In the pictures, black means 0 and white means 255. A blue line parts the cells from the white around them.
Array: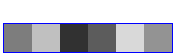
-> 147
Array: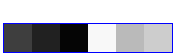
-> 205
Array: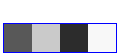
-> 248
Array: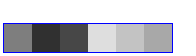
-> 168
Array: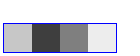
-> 237
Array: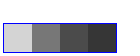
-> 54
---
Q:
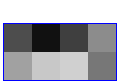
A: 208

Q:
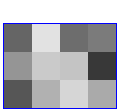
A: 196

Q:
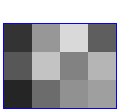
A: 130

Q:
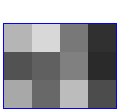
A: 128

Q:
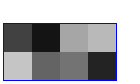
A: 115

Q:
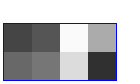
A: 220

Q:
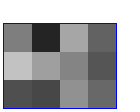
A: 132
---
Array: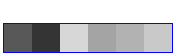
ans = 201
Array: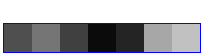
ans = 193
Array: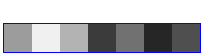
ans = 79
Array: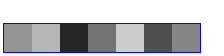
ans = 133
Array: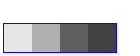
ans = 66
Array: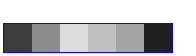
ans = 32
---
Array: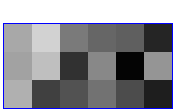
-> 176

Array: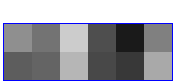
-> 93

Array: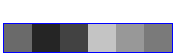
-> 106

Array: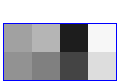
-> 146

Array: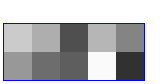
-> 152

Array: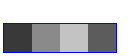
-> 57

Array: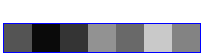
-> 84
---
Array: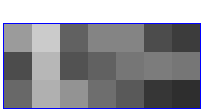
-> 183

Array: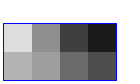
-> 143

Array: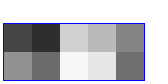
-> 46

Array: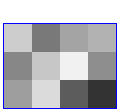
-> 199

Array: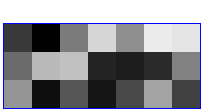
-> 185

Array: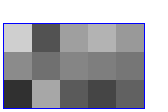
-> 112

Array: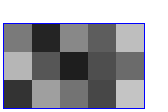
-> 86
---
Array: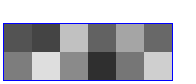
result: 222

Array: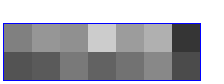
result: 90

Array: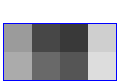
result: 105

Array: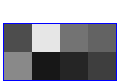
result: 23

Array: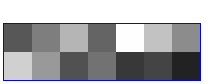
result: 153

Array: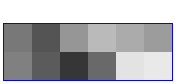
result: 91
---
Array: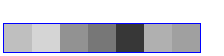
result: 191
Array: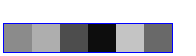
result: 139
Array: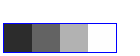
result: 44
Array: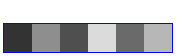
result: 51
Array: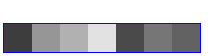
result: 61
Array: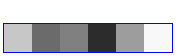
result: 199
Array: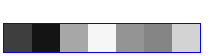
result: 62
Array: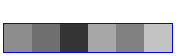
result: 141
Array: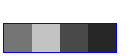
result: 117
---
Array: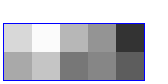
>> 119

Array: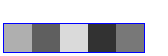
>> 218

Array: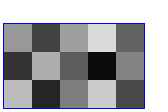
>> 125

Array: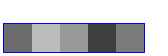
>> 154

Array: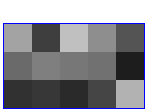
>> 42

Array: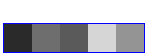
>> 90

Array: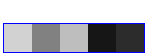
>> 190

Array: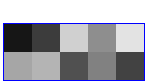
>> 80
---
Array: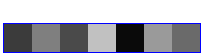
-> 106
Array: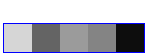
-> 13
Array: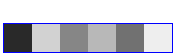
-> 238
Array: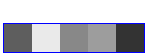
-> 51
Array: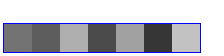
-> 194
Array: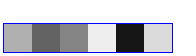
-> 219
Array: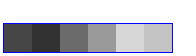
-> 195
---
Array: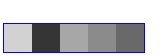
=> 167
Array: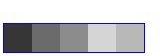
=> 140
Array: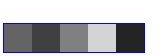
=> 128
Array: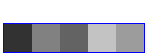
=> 99
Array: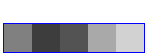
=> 83
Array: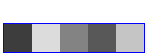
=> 131
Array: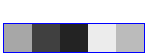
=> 35
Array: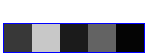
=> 27
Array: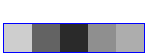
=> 42
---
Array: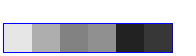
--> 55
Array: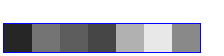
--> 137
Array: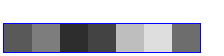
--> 109
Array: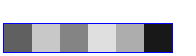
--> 24
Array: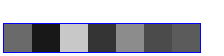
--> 91
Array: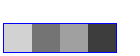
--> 61
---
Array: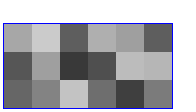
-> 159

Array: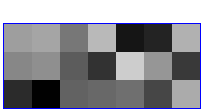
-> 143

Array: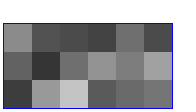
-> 53

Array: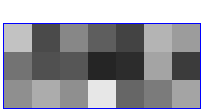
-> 80

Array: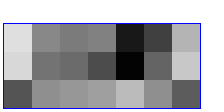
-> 115

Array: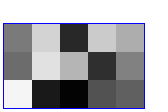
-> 225
